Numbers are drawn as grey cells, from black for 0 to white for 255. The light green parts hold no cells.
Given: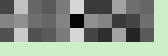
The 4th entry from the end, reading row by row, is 46
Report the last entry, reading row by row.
90
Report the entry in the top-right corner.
102
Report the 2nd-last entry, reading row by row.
37
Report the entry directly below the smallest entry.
214
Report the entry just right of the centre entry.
144
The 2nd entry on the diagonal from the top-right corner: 69
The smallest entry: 6
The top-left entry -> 69
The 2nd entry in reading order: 193

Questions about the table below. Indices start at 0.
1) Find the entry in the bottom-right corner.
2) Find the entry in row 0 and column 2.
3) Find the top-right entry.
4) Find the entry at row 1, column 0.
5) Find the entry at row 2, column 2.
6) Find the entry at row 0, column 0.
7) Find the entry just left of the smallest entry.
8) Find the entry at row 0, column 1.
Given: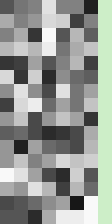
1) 249
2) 129
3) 32
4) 171
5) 53
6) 85
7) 161
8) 117

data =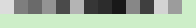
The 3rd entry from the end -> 63
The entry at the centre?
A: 54
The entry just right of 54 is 44
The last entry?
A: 156

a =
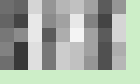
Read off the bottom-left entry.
110
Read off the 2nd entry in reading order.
100
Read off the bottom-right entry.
182
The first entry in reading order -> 110
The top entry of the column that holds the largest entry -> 193
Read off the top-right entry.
149
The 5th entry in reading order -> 182
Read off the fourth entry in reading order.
149
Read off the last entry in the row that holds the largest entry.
213
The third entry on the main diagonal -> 232
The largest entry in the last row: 223
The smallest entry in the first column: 100
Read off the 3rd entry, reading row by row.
213

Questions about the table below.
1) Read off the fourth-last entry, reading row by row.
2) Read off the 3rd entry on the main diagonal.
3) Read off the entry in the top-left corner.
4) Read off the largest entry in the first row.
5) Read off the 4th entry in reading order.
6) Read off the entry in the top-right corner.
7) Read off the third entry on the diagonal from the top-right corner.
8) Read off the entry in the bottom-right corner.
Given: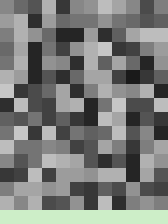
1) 46
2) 146
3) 135
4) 189
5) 177
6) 126
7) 165
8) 126

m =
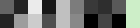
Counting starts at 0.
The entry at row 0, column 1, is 35
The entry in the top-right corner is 89
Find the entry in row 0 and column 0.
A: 100
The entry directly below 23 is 78
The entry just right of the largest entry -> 23

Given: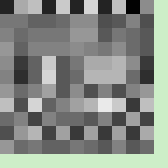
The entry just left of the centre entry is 88
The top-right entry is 140
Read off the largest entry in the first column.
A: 191
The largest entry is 234
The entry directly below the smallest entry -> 130
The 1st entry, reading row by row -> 35
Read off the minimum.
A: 2
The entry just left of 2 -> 191
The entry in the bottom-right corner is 107
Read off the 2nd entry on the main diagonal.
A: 119
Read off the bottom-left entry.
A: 151
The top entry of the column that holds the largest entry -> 35
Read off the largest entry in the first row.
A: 213
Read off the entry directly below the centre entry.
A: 140
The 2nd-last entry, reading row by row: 88
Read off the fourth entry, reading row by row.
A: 35
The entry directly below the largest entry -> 130
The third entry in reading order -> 191
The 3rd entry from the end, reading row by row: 130
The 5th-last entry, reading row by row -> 107
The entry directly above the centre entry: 119

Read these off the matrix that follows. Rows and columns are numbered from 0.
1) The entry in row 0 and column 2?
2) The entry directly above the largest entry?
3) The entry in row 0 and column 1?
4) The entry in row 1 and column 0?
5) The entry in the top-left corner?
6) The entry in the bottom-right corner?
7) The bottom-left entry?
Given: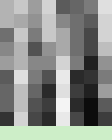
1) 157
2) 223
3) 200
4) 179
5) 179
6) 61
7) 51

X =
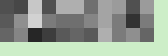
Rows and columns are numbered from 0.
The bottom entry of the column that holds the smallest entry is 38
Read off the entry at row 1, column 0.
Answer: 89
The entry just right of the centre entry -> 133
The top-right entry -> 155
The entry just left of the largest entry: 143
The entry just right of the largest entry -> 123
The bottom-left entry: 101
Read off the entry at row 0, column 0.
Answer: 80
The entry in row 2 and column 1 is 133
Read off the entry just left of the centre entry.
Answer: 111

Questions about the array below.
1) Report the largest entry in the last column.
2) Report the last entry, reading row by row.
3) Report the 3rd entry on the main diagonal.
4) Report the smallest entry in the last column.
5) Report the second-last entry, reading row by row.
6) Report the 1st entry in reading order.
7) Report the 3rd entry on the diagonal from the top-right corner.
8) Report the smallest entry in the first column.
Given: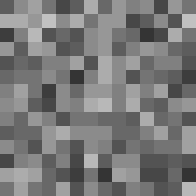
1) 193
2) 184
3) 184
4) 52
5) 93
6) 93
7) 71
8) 61
